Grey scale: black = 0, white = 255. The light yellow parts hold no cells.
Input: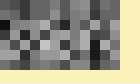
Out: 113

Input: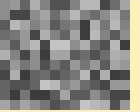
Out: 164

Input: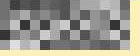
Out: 157

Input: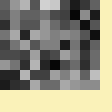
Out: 27

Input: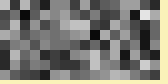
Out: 147

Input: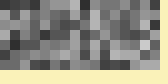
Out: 107

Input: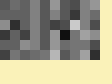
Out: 65

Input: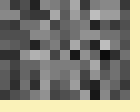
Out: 56
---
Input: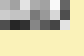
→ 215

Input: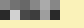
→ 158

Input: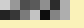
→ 132

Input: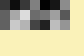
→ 159

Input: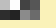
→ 139

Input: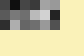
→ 210

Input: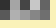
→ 134

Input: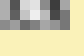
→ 72

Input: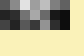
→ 24
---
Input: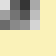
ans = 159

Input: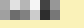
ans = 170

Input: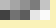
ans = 186

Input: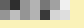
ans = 96

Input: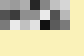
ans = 82

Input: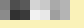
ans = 128
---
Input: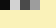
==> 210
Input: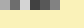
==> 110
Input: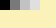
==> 121
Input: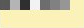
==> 180
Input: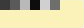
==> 90
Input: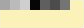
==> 187
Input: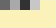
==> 169
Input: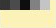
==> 75
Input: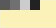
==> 112
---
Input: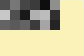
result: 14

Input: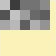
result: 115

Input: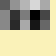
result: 215

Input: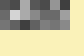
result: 149

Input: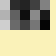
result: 64

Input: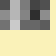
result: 68

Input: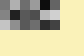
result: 13

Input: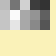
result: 61

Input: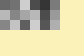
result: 53

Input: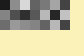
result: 165
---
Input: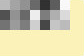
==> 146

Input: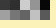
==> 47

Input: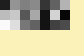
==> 200

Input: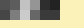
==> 93

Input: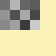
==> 80

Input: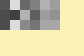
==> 64

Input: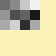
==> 78

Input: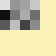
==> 119

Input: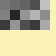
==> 37
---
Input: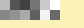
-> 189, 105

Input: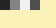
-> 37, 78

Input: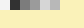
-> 243, 184

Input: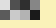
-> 223, 26

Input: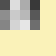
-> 79, 110

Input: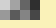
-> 209, 71

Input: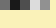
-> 111, 145
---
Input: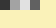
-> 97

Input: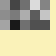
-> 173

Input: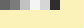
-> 194

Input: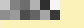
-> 178

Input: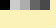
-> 101

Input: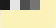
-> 78

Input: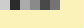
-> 138

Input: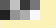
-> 172
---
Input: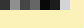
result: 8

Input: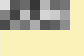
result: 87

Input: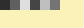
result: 69

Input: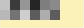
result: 92

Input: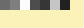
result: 54

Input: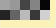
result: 186

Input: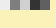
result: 208

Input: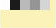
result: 185

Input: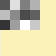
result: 158
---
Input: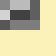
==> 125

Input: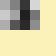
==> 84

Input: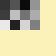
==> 33

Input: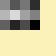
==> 36

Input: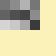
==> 200

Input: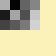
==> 89

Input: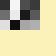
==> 15
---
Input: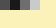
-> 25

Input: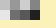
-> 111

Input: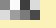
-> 157

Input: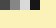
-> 134

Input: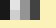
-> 206

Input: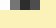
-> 117

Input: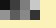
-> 93

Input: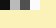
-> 186

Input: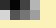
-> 84
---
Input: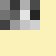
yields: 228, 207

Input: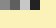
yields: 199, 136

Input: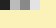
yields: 227, 187

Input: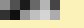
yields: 212, 191

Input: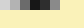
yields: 211, 179

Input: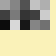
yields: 216, 204

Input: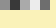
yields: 236, 170

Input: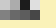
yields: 223, 202

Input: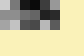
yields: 206, 194
